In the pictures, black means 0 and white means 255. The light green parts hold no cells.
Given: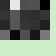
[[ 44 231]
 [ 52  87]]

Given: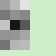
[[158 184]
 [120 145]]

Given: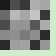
[[ 26  77]
 [106 185]]

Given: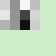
[[209 147]
 [230 147]]

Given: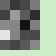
[[103  56]
 [ 64 154]]

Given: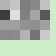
[[179 197]
 [ 60 222]]

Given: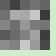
[[ 94  65]
 [112 171]]

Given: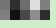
[[117  47]
 [127  17]]

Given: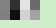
[[130  48]
 [127  14]]
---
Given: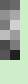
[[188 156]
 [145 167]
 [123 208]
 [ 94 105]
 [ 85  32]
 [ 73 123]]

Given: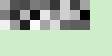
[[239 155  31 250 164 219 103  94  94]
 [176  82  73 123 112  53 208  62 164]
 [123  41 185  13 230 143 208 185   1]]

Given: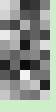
[[232 187  77  97  65]
 [221 187  43  54 125]
 [209 166  87  77 197]
 [197 157 125 115 209]
 [166 135 177 197  31]
 [157 177  22 145 221]
 [125  97 125 135  77]
 [ 97  65 177  97 166]
 [ 87  54 243 115 115]
 [ 31 106  12  43 145]]

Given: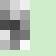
[[227 106 118]
 [185 137 249]
 [175 215 238]
 [127 194 164]
 [ 73  64 146]]

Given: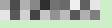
[[229  87 209  67 198 146 187  87 176 126]
 [166  76 176 136  47 115 106 240  96 229]]

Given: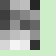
[[214 244 234  49]
 [167 190 202 146]
 [ 80 179 190  37]
 [ 71 146  80 101]
 [ 61 112 134 158]]

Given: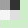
[[245 223]
 [160  50]]

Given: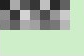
[[141  54 211 131  76 151 202]
 [131  97 171 160 109 119 182]
 [ 31 171  85  54 192  42  97]]
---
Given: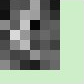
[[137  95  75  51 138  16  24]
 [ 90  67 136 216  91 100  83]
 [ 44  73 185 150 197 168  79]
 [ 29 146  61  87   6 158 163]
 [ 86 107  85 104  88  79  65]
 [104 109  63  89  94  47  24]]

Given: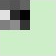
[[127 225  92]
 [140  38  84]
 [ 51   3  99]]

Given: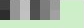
[[ 45  63]
 [149 149]
 [193 190]
 [ 80  78]
 [123 125]
 [161 154]]

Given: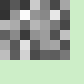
[[190 167  96 185  50  54]
 [ 93  88 138 171 151  88]
 [210 225  58 109 251  57]
 [ 75  91 146 182 148 203]
 [ 97 157 157 161 136 129]
 [ 93 165  80 122 231  72]
 [120  79 193  71  92 166]]

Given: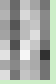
[[221 167 226 202 163 158 179 168]
 [118 137 126  80 111  85 112 105]
 [196 185 246 229 187 187 216 197]
 [180 170 172 199 221 197 188 164]
 [115 113  48 111 132 135 137 117]]

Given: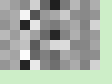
[[149 176 143 185 146 160 179]
 [170 164 179 157 171 172 158]
 [ 36 252 193 203  36 244 137]
 [233 103  90 161 229  82 208]
 [133 128 171 105 137 153 102]
 [111 103 216  38 123 168  31]
 [147 170 219 132 152 202 122]
 [171 156 133 175 168 141 183]
 [130 139 134 139 130 137 137]
 [210 142 165 154 211 148 174]]
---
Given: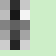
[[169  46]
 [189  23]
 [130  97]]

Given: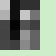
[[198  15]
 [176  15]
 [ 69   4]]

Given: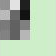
[[146 226]
 [186 104]
 [122  97]]

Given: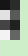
[[ 21  43]
 [225  89]
 [ 68  33]]

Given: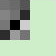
[[114 106]
 [132 114]
 [119   0]]

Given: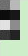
[[111 184]
 [ 12  23]
 [225 140]]
